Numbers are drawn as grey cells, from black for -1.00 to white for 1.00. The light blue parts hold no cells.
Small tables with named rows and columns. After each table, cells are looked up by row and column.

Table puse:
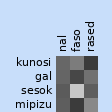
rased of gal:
-0.11
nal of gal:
-0.21
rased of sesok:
-0.26
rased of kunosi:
-0.54
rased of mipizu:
0.07
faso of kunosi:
-0.03
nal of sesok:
-0.29
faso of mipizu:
-0.54
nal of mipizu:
-0.26
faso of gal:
-0.44
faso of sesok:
0.56
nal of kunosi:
-0.19
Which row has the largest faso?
sesok

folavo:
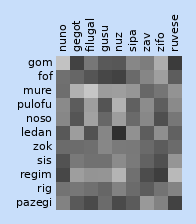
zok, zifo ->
-0.28
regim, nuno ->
-0.44
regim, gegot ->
0.24
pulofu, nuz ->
0.40
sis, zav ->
-0.23
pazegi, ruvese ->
-0.48
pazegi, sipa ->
-0.29
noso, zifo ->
-0.38
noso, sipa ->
-0.17
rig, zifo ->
-0.10
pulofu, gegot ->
-0.28
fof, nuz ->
-0.48
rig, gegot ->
-0.07
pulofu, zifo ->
-0.26
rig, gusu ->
-0.20
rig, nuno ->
-0.10
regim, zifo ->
-0.51
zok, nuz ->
-0.04

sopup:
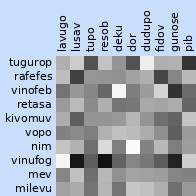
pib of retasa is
-0.21
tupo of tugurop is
-0.36
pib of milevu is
0.20
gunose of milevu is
-0.13
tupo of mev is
-0.14
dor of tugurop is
-0.36
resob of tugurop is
0.53
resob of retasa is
0.37
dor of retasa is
-0.07
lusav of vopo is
0.09
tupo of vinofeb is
0.05
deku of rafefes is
0.13
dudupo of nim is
0.03
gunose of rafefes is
0.04
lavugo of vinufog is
0.92
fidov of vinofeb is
0.65
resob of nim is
0.71

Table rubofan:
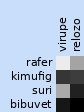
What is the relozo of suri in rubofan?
-0.74
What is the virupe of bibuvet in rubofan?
-0.83
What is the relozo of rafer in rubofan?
0.29
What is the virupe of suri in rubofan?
0.33
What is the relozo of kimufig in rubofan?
-0.52
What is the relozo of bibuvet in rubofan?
-1.00
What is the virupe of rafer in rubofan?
0.85
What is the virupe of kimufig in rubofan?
-0.58

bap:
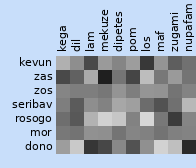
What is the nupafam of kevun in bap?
-0.11
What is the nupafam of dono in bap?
-0.67
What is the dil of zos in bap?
-0.01
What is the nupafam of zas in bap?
-0.09
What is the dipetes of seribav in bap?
0.31
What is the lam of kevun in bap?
-0.43
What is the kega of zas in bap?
-0.43
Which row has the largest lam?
rosogo

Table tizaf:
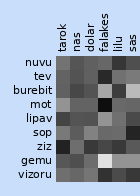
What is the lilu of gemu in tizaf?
0.15
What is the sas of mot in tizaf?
-0.20
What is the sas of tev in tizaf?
-0.04
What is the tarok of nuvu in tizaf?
-0.10
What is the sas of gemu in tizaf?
0.15
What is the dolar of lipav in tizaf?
-0.36
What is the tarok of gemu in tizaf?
-0.32
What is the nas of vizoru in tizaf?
-0.19
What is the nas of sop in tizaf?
-0.28
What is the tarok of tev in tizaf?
-0.22
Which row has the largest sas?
burebit

